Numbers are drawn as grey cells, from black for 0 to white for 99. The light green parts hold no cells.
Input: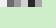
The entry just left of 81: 60
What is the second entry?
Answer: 42
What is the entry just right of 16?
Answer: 65

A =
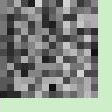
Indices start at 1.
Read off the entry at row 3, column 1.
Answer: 40
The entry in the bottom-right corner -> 56
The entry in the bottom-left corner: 12
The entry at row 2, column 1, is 51
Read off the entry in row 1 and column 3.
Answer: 67
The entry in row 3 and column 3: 28
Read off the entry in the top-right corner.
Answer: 51
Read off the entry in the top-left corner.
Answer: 51
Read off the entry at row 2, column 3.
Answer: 34
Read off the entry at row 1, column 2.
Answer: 40
